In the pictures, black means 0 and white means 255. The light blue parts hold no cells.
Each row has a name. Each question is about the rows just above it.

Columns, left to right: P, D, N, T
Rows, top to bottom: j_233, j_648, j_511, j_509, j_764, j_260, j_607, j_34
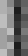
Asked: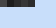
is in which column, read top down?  N
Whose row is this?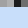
j_607
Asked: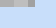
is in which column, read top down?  P

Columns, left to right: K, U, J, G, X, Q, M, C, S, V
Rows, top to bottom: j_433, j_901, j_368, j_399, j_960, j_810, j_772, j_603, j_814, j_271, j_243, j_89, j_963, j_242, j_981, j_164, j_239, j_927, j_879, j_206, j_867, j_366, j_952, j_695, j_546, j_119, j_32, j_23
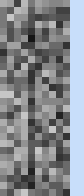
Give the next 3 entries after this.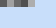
[134 185  51]
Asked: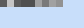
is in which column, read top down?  U
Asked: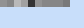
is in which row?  j_981
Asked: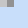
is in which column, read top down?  K
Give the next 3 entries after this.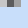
[106 161 121]
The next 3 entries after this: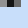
[ 80 146 134]

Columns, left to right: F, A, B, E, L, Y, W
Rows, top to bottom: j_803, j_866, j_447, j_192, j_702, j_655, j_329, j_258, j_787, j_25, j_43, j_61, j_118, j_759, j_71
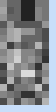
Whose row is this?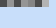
j_71
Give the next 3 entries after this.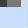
[133 194  76]

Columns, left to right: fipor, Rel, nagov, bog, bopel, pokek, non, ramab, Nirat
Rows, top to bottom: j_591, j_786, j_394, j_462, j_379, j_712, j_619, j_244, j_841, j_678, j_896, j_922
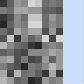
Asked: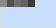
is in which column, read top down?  pokek
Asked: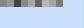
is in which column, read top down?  ramab
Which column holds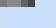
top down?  bog

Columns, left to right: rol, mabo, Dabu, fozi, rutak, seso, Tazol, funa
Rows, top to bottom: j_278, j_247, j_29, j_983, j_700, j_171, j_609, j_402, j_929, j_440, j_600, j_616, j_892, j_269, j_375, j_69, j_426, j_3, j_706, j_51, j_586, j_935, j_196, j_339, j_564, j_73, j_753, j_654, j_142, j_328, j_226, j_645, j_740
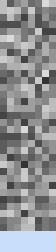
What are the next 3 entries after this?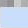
[107 120 134]
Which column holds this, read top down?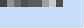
rol

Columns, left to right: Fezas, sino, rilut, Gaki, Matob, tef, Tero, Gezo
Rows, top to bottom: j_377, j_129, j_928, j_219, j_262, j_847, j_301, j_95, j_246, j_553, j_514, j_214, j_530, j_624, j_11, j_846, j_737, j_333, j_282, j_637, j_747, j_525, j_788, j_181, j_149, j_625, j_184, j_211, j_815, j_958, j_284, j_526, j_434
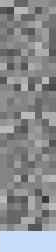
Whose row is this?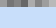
j_958
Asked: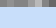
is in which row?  j_301
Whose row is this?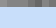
j_846
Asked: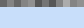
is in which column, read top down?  sino
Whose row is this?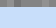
j_184
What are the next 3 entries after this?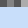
[157 132 145]
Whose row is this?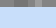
j_149

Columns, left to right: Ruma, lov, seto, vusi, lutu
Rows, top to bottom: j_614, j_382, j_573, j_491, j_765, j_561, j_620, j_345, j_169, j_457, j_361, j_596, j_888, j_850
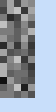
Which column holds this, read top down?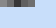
vusi
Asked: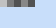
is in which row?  j_491
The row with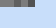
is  j_850
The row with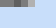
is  j_765

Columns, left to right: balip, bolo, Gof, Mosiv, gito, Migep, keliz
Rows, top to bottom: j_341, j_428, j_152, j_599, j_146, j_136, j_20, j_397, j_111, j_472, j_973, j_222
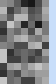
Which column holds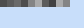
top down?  gito
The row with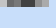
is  j_222
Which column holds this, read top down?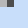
Mosiv
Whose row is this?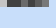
j_111
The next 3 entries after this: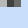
[144  77  92]

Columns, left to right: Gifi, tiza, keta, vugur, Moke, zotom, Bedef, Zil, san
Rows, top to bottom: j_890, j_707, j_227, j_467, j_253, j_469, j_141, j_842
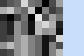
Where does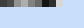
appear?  j_469
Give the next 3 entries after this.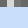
[  3  76 158]
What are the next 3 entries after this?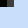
[116   3 230]
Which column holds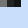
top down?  san
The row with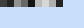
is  j_467

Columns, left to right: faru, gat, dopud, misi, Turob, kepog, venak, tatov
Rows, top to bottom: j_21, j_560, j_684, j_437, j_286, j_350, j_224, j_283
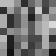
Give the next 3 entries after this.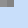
[159  88 159]
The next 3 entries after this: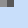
[159 186 216]
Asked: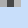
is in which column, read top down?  faru

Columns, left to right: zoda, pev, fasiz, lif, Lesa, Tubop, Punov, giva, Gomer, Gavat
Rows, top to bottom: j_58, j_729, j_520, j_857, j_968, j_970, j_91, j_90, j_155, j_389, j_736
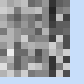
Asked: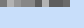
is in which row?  j_968
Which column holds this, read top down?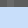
fasiz
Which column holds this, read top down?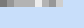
pev

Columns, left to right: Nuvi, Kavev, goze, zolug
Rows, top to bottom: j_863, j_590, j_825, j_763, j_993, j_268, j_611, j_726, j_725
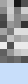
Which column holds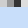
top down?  zolug
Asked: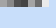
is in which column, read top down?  Nuvi
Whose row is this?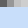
j_726
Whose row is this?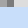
j_993
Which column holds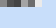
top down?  Nuvi

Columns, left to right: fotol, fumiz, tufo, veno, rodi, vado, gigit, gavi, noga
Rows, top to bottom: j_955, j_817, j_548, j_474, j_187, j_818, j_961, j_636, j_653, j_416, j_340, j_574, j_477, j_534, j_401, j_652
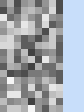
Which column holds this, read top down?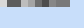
veno
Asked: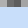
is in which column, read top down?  tufo
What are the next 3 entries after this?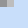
[202 216 202]
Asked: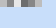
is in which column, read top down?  gigit
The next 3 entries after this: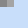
[135 189 164]

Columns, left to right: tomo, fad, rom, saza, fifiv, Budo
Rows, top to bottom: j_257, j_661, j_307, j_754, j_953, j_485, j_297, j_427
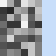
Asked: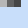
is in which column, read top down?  rom
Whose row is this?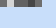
j_485
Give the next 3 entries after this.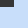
[242  82  54]
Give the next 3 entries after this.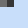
[ 54 242  82]

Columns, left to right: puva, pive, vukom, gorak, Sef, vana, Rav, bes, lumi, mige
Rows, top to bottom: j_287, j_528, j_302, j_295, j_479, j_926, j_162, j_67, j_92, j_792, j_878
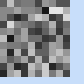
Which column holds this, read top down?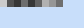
vana
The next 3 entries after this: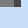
[150 136  82]
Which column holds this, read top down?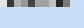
bes
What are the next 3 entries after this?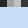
[177 110 203]
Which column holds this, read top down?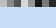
pive

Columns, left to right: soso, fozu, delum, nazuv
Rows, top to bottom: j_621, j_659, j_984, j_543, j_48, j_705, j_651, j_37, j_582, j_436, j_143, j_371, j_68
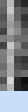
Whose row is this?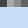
j_48
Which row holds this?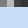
j_582

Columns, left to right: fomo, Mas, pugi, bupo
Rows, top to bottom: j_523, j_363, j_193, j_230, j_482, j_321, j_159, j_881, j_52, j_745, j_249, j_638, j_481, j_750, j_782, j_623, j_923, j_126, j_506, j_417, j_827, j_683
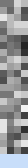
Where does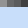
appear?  j_321
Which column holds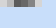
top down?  pugi
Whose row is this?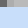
j_482
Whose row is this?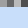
j_363
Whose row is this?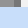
j_623
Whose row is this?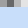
j_827
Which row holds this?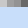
j_782

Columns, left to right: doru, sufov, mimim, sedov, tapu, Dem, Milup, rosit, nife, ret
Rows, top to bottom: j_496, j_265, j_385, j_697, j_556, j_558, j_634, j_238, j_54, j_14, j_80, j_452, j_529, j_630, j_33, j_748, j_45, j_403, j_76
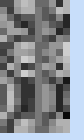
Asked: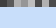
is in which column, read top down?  tapu
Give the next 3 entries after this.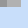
[121  90 121]
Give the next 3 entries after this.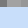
[106 135 150]
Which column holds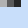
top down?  sedov
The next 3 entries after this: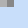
[ 50  75 121]
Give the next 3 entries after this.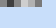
[ 90 121 177]

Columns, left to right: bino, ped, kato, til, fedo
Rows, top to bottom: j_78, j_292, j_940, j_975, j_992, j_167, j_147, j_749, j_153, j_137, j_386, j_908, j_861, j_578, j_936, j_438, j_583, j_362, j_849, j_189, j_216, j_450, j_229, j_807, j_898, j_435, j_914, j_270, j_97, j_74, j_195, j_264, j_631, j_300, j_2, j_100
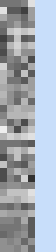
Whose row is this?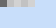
j_992
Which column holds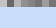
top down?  ped
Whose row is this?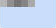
j_578
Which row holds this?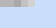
j_97
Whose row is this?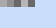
j_936

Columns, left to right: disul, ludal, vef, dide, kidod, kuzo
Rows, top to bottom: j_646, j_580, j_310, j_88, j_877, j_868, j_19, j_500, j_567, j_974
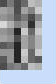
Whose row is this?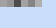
j_868
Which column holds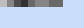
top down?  kidod
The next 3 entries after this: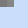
[105 189 176]

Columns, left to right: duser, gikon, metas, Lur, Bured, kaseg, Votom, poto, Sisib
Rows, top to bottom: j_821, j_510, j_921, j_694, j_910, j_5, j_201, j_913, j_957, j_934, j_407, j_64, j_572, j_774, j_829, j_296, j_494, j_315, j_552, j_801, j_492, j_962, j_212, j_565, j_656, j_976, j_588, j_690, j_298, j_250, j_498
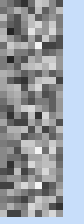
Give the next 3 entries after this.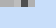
[ 66 111 189]
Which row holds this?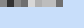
j_565
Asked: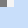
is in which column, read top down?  kaseg
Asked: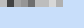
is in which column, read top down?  Votom

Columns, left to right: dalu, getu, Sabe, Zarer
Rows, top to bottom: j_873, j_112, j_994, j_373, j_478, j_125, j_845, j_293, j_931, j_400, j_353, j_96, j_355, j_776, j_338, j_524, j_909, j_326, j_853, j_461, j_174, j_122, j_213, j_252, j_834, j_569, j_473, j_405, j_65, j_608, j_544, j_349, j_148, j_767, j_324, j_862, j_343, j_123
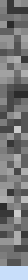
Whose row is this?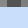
j_123
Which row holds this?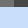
j_862
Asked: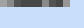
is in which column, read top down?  getu

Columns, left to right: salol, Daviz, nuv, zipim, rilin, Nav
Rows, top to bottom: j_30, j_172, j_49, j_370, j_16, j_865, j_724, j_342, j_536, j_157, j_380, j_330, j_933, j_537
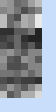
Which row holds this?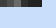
j_865
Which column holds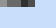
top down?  Daviz
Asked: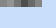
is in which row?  j_172
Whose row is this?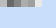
j_370
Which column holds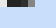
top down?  Nav
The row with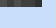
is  j_330
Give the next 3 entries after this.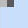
[117 173 173]

